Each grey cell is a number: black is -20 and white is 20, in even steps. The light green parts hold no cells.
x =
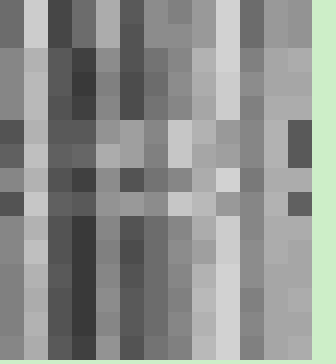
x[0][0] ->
-3
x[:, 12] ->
[3, 3, 7, 6, 7, -6, -6, 7, -5, 7, 6, 6, 7, 6, 7]
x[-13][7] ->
1
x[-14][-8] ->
-7
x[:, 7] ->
[0, 2, 1, 2, 1, 11, 11, 1, 11, 1, 2, 1, 0, 1, 0]
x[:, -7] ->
[2, 2, -2, -3, -2, 1, 0, -2, 2, -3, -3, -3, -3, -3, -2]
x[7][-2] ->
7
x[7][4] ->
2
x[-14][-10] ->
-3
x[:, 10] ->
[-3, -3, 0, 2, 0, 1, 1, -1, 1, 1, 2, 2, 0, 1, 0]
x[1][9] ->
13
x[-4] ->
[0, 8, -6, -11, 1, -7, -3, 1, 8, 13, 2, 6, 6]
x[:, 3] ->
[-3, -3, -10, -11, -10, -6, -4, -10, -6, -11, -11, -11, -11, -11, -10]
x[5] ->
[-7, 8, -6, -6, 3, 5, 1, 11, 8, 4, 1, 8, -6]
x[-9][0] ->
-5
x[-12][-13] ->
1
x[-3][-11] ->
-7
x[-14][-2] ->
4
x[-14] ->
[-3, 12, -9, -3, 7, -7, 2, 2, 4, 13, -3, 4, 3]
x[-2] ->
[0, 8, -7, -11, 1, -6, -3, 1, 8, 13, 1, 6, 6]
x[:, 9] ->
[13, 13, 13, 12, 12, 4, 5, 13, 4, 12, 12, 13, 13, 13, 13]
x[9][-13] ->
1
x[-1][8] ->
9
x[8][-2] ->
8
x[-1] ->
[1, 7, -6, -10, 3, -7, -2, 0, 9, 13, 0, 6, 7]
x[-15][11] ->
4
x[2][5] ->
-7
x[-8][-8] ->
-7

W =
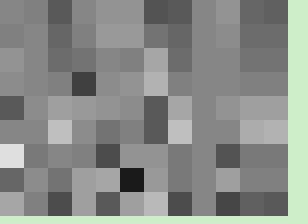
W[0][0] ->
1
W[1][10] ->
-3
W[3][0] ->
2
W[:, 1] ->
[0, 1, 1, 1, 2, 1, -1, 2, 0]
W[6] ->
[15, -1, 1, 0, -8, 3, 3, -1, 1, -7, -1, -1]
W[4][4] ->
3
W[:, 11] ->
[-5, -3, -2, 0, 5, 8, -1, 0, -6]
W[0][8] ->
1
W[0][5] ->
3
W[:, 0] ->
[1, 0, 3, 2, -6, 1, 15, -4, 6]
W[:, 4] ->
[3, 4, 1, 2, 3, -2, -8, 6, -6]
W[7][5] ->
-16
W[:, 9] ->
[3, 2, 1, 1, 3, 1, -7, 5, -9]
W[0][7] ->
-6
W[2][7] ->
-3
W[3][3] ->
-10
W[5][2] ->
10
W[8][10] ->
-5
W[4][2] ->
5
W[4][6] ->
-6
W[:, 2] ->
[-6, -4, -3, 0, 5, 10, 1, -2, -8]
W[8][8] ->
1
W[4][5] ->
2
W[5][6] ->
-6
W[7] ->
[-4, 2, -2, 5, 6, -16, 4, -1, 1, 5, 0, 0]

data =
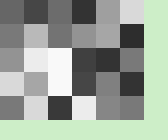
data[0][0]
-4
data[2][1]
17
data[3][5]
-12
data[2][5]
-1
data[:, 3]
[-12, 3, -10, -9, 17]
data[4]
[-1, 14, -11, 17, 1, -1]
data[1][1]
9
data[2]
[3, 17, 19, -10, -12, -1]
